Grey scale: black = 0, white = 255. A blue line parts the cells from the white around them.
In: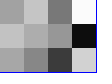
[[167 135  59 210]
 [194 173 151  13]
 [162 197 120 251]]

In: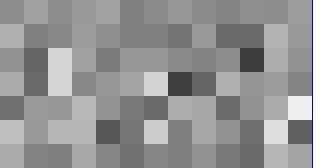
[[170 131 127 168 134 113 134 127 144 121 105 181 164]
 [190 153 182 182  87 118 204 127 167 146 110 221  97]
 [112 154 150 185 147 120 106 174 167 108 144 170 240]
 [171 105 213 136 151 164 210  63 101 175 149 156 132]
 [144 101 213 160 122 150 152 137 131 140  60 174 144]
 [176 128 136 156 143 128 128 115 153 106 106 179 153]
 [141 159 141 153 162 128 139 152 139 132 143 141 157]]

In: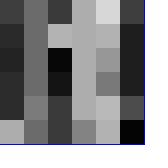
[[173 107  58 131 178   4]
 [ 44 123  58 173 185  76]
 [ 44 107  20 173 121  30]
 [ 35 107   7 173 151  30]
 [ 42 107 179 173 178  30]
 [ 62 107  58 173 215  62]]

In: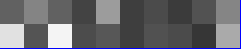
[[225  84 244  76  87  62  81  75  54 170]
 [ 97 132  97  67 156  62  75  59  82 133]]

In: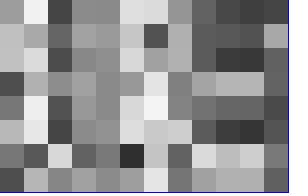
[[ 78 182 134 160 139 158 229 117 160 177 176  96]
 [119  88 215  98 121  47 195  98 218 189 205 120]
 [184 230  69 139 145 221 201 205  91  61  53  84]
 [119 238  82 152 138 215 244 130 114 102 101  74]
 [ 78 177 141 160 138 152 228 128 164 180 180  99]
 [193 219  75 136 143 216 161 177  90  59  55  97]
 [192 169 101 162 154 198  82 176  90  88  82 168]
 [157 241  69 139 138 223 219 149  98  72  63  69]]

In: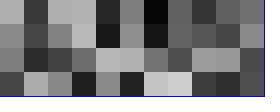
[[ 70 172 136  30 138  33 197 206  62  46  80]
 [127  44  66 109 183 176 115  78 156 153  75]
 [138  70 129 185  24 142  21  99  85  69 137]
 [175  57 175 179  38 127   6  97  54  95 111]]
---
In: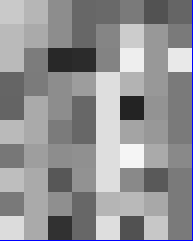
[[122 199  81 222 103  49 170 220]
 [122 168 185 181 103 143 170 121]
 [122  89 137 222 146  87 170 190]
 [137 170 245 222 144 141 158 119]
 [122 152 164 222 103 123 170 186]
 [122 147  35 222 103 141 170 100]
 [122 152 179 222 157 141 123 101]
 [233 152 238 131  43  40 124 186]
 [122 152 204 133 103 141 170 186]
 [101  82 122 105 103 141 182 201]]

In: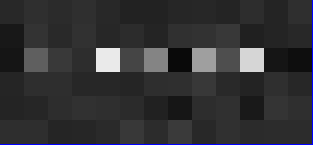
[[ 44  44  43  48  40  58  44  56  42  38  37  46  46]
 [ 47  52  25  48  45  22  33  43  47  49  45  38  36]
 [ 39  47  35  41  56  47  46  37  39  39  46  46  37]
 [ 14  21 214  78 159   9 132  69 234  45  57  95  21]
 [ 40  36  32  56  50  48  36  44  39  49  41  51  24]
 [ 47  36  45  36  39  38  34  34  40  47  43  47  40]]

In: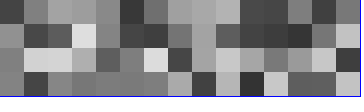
[[195  95  94 200  51 182  65 170 126 122 124 119 134  69 131]
 [ 62 199 154 121 166 200 164  70 220 126  94 175 212 210 128]
 [194 118  53  61  67  93 163 116  63  69 132 222  92  72 145]
 [120  64 126  70  73 179 168 160 111  56 137 157 163 128  68]]

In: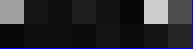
[[ 37  19  11  20  11  14  14   8]
 [ 77 205   6  18  30  15  21 159]]

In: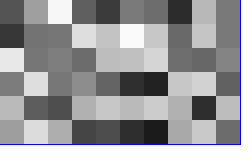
[[108 201 169  27  46  77  69 174 220 158]
 [189  46 177 204 186 199 177  78  93 186]
 [ 97 210 199  34  47 100 141 119 222 124]
 [132 103 110 213 192 189 108 126 118 232]
 [121 197 105 199 250 195 222 118 115  55]
 [121 184  44 109 122  59  95 247 159  84]]

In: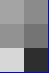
[[ 46 215]
 [116 146]
 [139 164]]

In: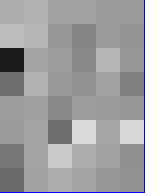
[[146 151 165 172 162 106]
 [143 161 173 201 163 118]
 [216 166 218 110 164 156]
 [150 156 158 138 159 158]
 [127 162 146 153 177 111]
 [150 181 138 158 164  26]
 [149 155 132 151 181 188]
 [155 156 162 162 178 173]]

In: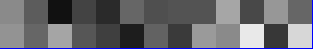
[[215  55 233 138 154  58  98  29  63  86 165 102 147]
 [102 151  72 166  83  83  79 102  42  67  17  92 138]]
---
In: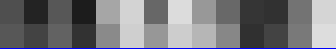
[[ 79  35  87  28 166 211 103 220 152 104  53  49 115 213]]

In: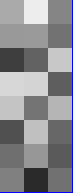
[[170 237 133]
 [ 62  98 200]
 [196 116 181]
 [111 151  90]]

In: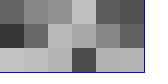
[[100 136 144 191  93  81]
 [194 190 179  76 177 179]]

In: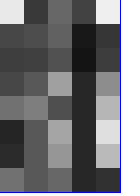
[[233  57 103  66 239]
 [ 62  64  81  20  61]
 [113 126  79  39 182]
 [ 43  88 150  39 186]]

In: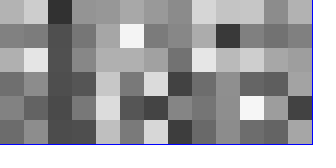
[[179 205  49 148 151 168 153 139 214 196 198 140 178]
 [176 229  80 135 176 176 161 114 230 186 206 167 158]
 [130  99  74 120 220  85  68 133 117 142 246 157  66]]

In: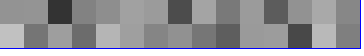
[[147 148  51 130 142 161 155  76 164 121 155  92 146 169 135]]

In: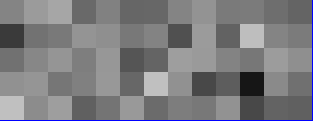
[[132 155 166 105 129 102 103 132 147 122 123 110 100]
 [113 135 149 126 151  85 100 158 154 131 119 156 143]
 [192 140 158  96 116 153 107 125 120 146  72  99  96]]
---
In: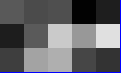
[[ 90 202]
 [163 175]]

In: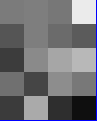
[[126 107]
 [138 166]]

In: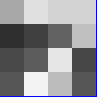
[[ 65  98]
 [ 91 230]]

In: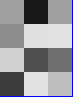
[[223 225]
 [ 79 110]]

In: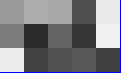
[[ 43 101]
 [ 66  81]]

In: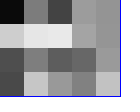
[[230 233]
 [126  93]]

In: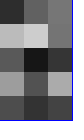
[[205 116]
 [ 22  53]]
